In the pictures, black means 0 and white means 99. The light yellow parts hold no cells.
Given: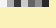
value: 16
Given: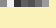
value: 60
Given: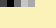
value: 66
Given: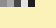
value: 12
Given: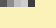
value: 24
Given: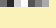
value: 66
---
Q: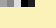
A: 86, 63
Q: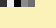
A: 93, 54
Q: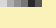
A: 84, 67
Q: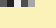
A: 92, 65
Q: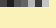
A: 76, 71
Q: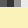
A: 91, 57
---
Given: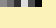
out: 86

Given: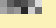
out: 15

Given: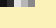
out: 88

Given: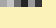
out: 14

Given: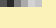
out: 66

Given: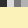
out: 85

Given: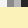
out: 54
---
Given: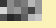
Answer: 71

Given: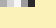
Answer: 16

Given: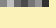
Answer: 46

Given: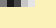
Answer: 89

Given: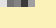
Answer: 62

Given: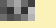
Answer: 25

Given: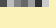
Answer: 61

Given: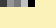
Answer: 0

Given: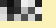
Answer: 86

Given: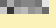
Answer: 52
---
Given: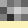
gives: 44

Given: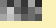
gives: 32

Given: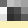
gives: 35

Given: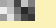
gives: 21

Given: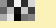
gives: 51

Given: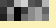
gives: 48
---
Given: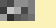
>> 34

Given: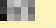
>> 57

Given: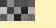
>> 14

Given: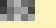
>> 76

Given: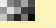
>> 13

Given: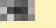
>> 40
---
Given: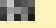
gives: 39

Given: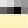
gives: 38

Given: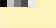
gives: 91

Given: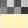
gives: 54

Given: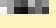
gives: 73

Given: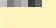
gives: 23
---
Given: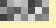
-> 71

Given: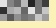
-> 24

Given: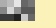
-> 46

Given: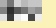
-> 77

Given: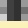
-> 59

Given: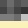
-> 37

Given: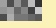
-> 20
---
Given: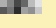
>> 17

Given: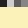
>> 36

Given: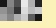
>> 68

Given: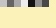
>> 66

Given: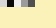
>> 93

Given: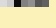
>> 5
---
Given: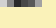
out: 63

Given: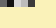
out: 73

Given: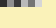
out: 72

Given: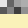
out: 67

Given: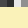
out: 56

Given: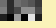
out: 60

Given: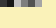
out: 64

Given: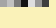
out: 75

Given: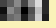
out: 80

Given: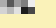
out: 87
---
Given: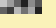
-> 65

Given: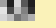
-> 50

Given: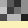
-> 44

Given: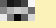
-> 74

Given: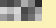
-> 38

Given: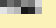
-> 15

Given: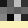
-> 35

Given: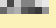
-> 22

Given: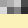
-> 51

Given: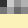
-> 41
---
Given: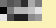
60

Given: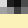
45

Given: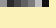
7

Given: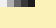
11

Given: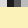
73

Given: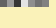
50

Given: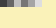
86
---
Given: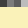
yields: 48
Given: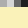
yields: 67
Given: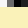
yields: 41
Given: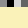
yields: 55
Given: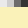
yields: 80
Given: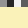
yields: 57
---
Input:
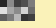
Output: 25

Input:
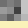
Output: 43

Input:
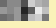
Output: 53

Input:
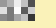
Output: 92

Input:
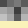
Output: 47

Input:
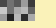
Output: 34

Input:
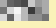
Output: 34

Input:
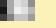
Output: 87
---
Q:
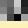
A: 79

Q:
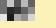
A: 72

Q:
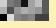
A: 74

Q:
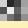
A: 26

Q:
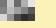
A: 68

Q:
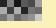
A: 29
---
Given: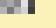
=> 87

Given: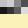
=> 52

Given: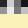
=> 41

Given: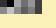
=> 58

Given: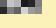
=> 15

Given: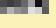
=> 7

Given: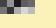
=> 36
